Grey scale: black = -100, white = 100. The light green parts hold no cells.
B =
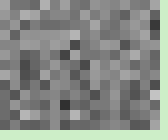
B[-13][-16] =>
29
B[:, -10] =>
[25, 5, -11, 22, 18, -47, -5, 7, 7, -13, -62, -7, -35]
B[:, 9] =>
[15, -3, 29, 9, 4, -8, 24, 20, 16, -37, -4, -29, -14]
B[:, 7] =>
[-6, -10, -5, 41, -42, 27, -13, -32, -7, 3, -16, 41, -18]
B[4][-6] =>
21
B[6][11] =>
20
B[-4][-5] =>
17
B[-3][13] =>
-3
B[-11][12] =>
6
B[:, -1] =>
[29, -24, -55, -28, 16, -21, -17, 7, -39, 53, -18, 14, 28]
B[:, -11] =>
[0, 5, -15, 17, 23, -10, 18, -6, 11, 5, 10, 8, 10]
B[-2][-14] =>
42
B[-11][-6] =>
-3
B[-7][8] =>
-42
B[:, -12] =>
[38, -4, -15, 16, 10, 8, -4, 26, -33, 2, -25, -2, -18]
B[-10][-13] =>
14
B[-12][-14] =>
36
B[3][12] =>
0
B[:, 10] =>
[9, 11, -3, -12, 21, -2, 2, 10, -11, -6, -5, -14, -2]
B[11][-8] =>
0
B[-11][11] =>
-12
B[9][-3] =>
-35
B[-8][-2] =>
4
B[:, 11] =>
[4, -9, -12, -8, 17, -17, 20, 4, 9, 17, 10, 0, 6]

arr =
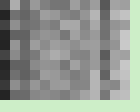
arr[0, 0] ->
-42
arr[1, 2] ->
-21
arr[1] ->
[-72, -11, -21, -6, 24, 19, 4, -1, 17, 42, -20, 43, 52]
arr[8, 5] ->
21
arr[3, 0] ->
-70
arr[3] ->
[-70, -23, -23, 7, 16, 13, -6, 26, 10, 21, -11, 25, 56]
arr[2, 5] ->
-1
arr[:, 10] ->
[-31, -20, -10, -11, 2, -28, -10, -22, 10, -6]
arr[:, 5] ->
[-8, 19, -1, 13, 24, 35, 14, 20, 21, 6]
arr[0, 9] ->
23
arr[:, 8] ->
[3, 17, 4, 10, 22, 3, 9, 7, 5, 28]
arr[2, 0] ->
-48
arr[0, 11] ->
28
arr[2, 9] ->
32
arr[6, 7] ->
26
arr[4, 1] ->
17
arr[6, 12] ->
56
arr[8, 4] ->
3
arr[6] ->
[-70, -23, -23, 8, 15, 14, -6, 26, 9, 21, -10, 26, 56]
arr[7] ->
[-66, -12, -24, -8, 23, 20, 9, -2, 7, 43, -22, 43, 52]
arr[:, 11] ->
[28, 43, 16, 25, 16, 29, 26, 43, 7, 45]
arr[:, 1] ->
[36, -11, 12, -23, 17, 8, -23, -12, 11, -17]
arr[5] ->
[-47, 8, -16, -4, 22, 35, 26, 5, 3, 22, -28, 29, 26]

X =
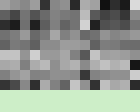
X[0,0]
27
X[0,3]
23
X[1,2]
-9
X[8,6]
-22
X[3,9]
-11
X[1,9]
-30
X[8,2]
7
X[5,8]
-31
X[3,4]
-4
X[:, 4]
[-60, -17, -26, -4, 10, 21, 45, 4, 34]
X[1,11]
-40
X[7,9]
3
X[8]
[-59, -42, 7, -63, 34, 1, -22, 54, 14, -61, 50, 32, 38, -66]
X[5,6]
31
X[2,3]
-75
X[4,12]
-14
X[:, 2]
[7, -9, -12, 20, -9, 16, 0, 27, 7]
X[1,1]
-45
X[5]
[52, 53, 16, 62, 21, 20, 31, 1, -31, 53, 25, 27, 23, 13]
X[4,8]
18
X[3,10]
15
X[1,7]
-10
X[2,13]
-8
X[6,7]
40
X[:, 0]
[27, -25, -65, -11, -23, 52, 32, 0, -59]
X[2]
[-65, -78, -12, -75, -26, 0, -22, -10, 65, -74, -37, -32, -40, -8]

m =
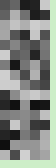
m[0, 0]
-35
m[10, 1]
-87
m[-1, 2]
63
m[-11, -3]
-19
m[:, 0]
[-35, -24, 29, 30, -21, 61, -3, 62, 61, -59, -71, -4, -56, -72, -88, 42]
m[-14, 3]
61
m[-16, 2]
-78
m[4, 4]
-6
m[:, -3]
[-78, -11, 37, -66, -25, -19, -8, -43, 4, 47, 15, 8, 6, -5, 16, 63]
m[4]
[-21, 4, -25, -41, -6]
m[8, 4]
-46
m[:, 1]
[-21, 38, 52, -34, 4, -28, -82, 17, 59, 9, -87, 3, 57, -80, 19, -41]
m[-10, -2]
27
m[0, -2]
-73
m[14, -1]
39

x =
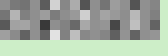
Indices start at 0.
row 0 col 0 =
12
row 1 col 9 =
12
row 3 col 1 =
9
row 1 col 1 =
41
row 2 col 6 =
2
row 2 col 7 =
-18
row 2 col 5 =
12
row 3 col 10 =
4
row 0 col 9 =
12
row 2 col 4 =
-55
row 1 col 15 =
0
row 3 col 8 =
7
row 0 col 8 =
-34
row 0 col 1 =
-5
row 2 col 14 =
14
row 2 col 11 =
-44
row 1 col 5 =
-3
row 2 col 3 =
13
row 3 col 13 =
-22

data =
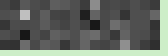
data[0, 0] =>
-45
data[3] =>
[-39, -45, -82, -38, -47, -25, -31, -38, -21, -15, -38, -55, -22, -38, -40, -55]
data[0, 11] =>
-42
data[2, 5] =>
-40
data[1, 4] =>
-27
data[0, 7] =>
-38
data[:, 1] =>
[-54, -36, -40, -45, -61]
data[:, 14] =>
[-46, -39, -38, -40, -52]
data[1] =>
[-39, -36, 50, -43, -27, -47, -49, -39, -76, -22, -42, -38, -59, -38, -39, -20]
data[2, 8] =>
-50
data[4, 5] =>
-32
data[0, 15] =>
-54
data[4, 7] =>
-39
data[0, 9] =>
10
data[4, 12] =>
12
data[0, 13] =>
-39
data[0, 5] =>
-26
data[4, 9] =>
-43
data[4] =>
[-59, -61, -15, -43, -26, -32, -57, -39, -21, -43, -47, -38, 12, -38, -52, -63]

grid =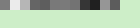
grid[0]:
-3
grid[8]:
-58
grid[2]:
43
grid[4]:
-26

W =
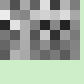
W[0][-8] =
19
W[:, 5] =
[-54, 53, 7, -63, -31, -5]
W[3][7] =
-4
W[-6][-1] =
-2
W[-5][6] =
72
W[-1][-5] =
-1
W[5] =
[-29, 40, 32, -1, -19, -5, -29, 5]
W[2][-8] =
-70
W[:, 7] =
[-2, 32, 8, -4, 3, 5]
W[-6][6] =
42
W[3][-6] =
38
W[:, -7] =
[-37, 13, 77, -29, 10, 40]
